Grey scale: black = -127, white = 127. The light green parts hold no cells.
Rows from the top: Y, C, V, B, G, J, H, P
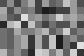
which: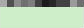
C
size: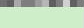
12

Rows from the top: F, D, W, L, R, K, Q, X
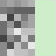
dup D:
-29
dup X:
65
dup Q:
10
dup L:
22
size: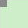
1
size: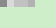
5

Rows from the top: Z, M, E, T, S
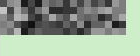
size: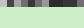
12
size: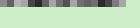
18
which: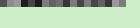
Z
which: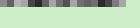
E
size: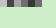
6
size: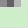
3

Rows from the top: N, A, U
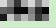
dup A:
-119
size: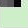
3
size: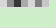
7
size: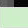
4
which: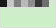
U
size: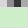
4
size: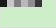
6

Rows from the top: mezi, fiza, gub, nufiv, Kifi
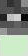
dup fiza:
-45
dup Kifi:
-17
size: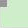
1
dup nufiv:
-45
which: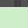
fiza

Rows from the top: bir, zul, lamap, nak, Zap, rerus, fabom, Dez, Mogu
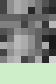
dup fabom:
43
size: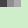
3
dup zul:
-89

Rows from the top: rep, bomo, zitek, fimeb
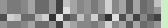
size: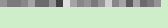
23
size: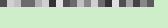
22
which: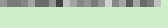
rep
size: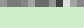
12
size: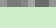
8
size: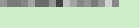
17

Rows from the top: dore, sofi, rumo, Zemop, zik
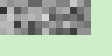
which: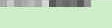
rumo
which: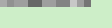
dore
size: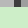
4
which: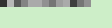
sofi

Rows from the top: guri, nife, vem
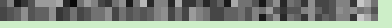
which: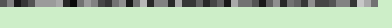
guri
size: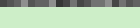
20
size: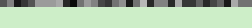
36

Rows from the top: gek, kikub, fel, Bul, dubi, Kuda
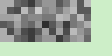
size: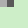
2
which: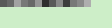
Bul
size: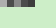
5
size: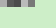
5

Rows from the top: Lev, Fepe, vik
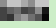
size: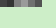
6
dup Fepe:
-60
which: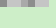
Lev

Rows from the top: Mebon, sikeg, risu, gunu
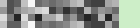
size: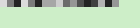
17
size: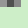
3
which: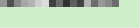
sikeg
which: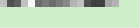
Mebon

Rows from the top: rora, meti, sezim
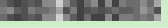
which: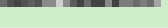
sezim
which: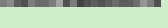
meti

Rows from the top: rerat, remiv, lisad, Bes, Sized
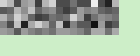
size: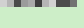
11
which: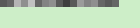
remiv
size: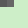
2
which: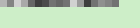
lisad
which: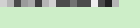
rerat
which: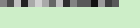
Bes

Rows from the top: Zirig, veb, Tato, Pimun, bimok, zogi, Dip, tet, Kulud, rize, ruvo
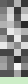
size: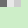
3
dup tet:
-58
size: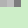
3

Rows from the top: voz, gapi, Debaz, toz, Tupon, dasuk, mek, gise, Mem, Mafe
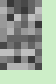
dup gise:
63
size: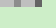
6
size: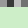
4
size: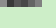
6
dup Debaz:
63
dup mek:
13
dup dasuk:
-27

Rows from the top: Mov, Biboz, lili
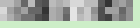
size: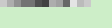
13
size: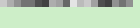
19
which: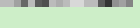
Mov
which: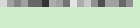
Biboz
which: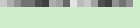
lili
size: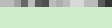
16

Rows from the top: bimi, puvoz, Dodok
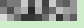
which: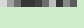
Dodok
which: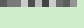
bimi
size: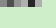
6

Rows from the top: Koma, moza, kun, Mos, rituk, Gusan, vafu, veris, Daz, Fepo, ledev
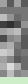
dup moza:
-9
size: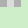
3
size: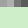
4
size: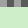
4
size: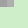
2
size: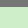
4

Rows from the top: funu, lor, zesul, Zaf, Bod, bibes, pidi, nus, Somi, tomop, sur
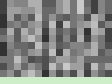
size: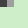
2
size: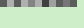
11
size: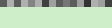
16

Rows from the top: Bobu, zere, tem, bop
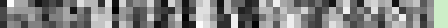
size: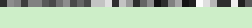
36
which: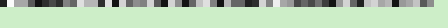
Bobu
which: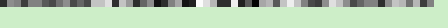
bop
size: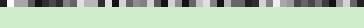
52

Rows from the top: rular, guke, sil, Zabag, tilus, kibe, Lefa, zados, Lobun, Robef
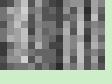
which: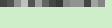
rular
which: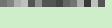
sil

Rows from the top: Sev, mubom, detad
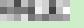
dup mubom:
-8
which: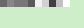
mubom

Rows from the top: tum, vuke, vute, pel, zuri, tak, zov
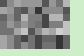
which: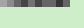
tak
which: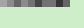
zov
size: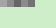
5
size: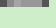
7
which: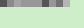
tum

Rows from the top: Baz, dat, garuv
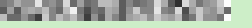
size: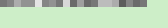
21
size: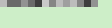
14

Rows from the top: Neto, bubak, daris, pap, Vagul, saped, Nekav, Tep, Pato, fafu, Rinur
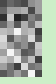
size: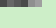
6
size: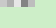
5
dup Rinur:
-11
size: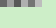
6
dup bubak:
31
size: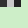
3
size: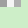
3

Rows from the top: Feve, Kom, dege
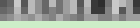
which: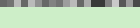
Kom

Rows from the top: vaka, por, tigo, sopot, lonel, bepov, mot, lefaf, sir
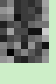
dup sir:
19
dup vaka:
-81

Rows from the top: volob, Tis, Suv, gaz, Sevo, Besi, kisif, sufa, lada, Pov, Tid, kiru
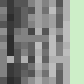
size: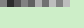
10
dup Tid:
-30
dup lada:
48

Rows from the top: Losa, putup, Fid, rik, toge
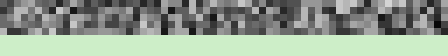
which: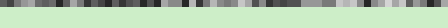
Losa
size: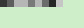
9

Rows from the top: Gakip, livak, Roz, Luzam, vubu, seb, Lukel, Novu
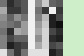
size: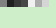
7
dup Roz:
15
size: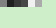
6
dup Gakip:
-40
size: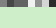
8
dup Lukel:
-56
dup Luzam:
27

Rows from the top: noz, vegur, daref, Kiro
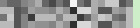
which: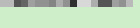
vegur
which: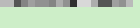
Kiro

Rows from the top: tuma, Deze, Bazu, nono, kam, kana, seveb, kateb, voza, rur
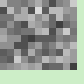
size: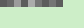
9
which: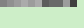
rur
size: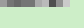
10

